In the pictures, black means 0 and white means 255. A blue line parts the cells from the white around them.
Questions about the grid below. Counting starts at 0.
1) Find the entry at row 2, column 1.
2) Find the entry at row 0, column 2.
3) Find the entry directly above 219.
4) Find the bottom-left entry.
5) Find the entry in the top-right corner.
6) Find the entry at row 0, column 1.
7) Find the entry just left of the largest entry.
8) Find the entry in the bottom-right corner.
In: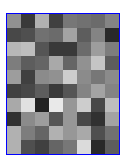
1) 190
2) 177
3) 169
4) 177
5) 132
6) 57
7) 34
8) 93

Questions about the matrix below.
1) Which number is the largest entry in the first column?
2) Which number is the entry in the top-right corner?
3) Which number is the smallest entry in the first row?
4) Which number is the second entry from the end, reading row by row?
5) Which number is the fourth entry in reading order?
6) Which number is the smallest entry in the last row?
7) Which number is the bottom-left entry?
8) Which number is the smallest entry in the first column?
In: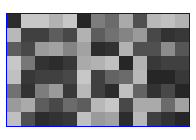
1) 199
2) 178
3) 38
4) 50
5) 178
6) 38
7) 192
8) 44

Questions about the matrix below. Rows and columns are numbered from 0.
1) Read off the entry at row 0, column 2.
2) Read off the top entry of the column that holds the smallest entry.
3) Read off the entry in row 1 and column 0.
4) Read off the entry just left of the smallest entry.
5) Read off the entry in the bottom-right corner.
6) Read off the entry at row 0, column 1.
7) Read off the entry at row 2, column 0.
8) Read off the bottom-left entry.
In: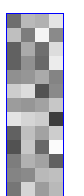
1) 177
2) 228
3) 191
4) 205
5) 185
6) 185
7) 97
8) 118

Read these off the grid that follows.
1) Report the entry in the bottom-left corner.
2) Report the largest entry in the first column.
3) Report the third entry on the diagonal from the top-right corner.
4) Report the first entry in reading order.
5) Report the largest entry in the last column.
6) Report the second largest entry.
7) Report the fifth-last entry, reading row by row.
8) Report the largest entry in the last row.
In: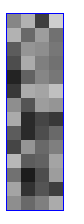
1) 142
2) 184
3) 149
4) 134
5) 206
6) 192
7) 62
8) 171

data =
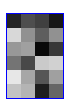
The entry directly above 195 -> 231
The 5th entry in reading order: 216
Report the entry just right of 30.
102
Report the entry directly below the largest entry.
195
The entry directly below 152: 116
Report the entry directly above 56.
145
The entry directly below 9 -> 202

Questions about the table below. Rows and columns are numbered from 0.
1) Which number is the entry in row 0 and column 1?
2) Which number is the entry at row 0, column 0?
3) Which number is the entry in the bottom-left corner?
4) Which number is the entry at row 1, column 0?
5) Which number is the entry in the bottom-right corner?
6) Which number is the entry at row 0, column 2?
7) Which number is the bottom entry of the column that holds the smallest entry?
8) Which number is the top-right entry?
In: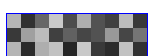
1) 49
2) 181
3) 181
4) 57
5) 49
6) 103
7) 37
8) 57

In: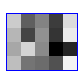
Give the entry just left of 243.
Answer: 81
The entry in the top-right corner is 220
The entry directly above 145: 131
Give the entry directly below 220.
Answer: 235
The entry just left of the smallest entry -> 138
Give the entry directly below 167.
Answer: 190

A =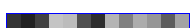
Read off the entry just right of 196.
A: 188
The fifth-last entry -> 128
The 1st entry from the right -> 164
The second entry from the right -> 93

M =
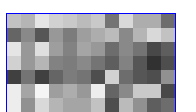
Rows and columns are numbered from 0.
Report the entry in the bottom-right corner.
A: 109
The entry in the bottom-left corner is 237
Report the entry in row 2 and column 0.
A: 229
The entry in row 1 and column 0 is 101
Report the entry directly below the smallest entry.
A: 78
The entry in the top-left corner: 194
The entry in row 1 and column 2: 86
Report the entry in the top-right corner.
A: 109
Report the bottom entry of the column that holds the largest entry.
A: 217
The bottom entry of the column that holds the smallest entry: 94
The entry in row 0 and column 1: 181
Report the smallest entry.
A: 49
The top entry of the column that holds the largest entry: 229
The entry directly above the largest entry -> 64
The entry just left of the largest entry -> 165
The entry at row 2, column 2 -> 223

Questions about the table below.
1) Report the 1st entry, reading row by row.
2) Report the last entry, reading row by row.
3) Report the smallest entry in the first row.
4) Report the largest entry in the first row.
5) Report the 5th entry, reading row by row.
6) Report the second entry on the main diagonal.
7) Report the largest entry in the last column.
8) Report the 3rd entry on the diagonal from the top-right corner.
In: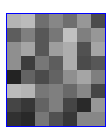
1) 180
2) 135
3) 75
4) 187
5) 111
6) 127
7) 165
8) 173

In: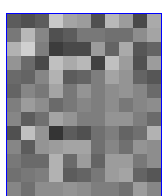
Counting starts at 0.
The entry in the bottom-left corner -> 134
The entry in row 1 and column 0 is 120
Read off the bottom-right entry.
134
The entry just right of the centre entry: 126
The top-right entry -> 170
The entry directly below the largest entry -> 106
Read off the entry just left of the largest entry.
178
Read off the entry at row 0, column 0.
92
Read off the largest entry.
208
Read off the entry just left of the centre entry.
120
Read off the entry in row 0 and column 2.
92
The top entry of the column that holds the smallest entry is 200
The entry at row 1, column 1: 184
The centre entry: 134
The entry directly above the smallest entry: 164
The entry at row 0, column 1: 80
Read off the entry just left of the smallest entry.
148
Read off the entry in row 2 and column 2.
126
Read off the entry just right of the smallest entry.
92
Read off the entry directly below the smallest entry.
156

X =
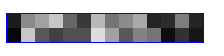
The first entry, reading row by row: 28
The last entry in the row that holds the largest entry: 22
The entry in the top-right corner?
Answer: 36
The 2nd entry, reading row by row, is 139
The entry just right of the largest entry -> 161
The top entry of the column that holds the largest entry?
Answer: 185
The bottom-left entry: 8
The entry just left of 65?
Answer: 88
